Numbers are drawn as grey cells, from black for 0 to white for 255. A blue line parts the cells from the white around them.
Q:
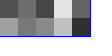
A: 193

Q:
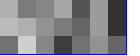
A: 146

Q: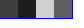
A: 208

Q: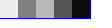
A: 85

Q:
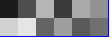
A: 90

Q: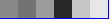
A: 197

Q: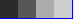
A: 172

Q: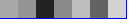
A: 99
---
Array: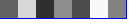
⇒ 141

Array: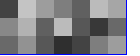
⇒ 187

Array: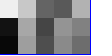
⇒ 69

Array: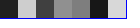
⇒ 144

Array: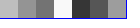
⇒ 249

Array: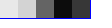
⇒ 100

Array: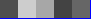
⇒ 167
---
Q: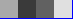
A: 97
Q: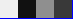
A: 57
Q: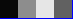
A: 97
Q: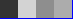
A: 142
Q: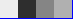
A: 133
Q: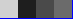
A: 74
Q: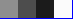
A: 77
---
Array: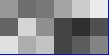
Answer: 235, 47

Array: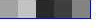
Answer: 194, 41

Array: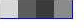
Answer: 216, 58

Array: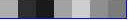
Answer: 206, 25

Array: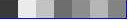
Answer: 235, 57

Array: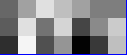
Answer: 245, 3

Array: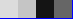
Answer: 220, 20

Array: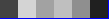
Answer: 212, 32
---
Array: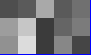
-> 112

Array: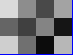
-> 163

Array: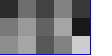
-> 56

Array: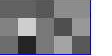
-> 140

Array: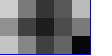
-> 186

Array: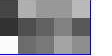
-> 185

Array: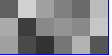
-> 188
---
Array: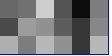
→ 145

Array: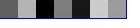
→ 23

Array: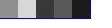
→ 56

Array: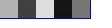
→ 222

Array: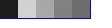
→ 168

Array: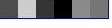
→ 0

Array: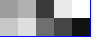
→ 111

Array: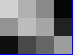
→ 72

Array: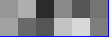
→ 195
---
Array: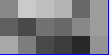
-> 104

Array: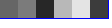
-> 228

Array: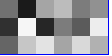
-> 124

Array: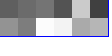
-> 203

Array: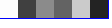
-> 203

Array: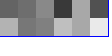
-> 168
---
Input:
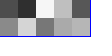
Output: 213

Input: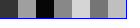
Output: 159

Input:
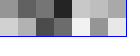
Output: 178

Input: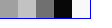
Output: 194

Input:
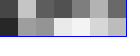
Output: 158

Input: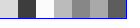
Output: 61

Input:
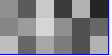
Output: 103

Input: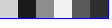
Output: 26

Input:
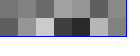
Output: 149

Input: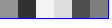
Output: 49
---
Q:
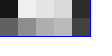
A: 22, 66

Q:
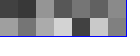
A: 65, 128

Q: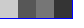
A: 204, 52

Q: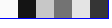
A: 250, 53

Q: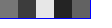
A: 118, 98

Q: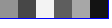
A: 147, 19

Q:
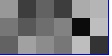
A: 152, 51

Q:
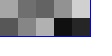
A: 166, 38

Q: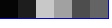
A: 5, 100

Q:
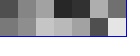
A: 79, 229
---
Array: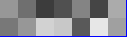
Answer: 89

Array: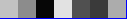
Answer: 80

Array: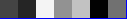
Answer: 194

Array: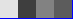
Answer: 62

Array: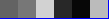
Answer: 40

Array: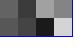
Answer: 68

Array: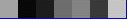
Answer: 131

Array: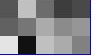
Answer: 192
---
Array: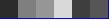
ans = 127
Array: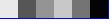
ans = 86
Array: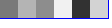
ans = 180
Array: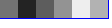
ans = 35
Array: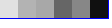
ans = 179
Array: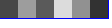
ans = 157
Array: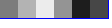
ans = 179
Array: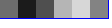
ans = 27
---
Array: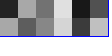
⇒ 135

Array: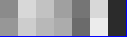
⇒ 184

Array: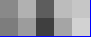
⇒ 63

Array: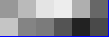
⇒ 123

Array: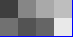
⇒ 101

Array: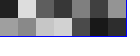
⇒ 198

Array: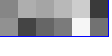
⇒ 102

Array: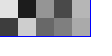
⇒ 104
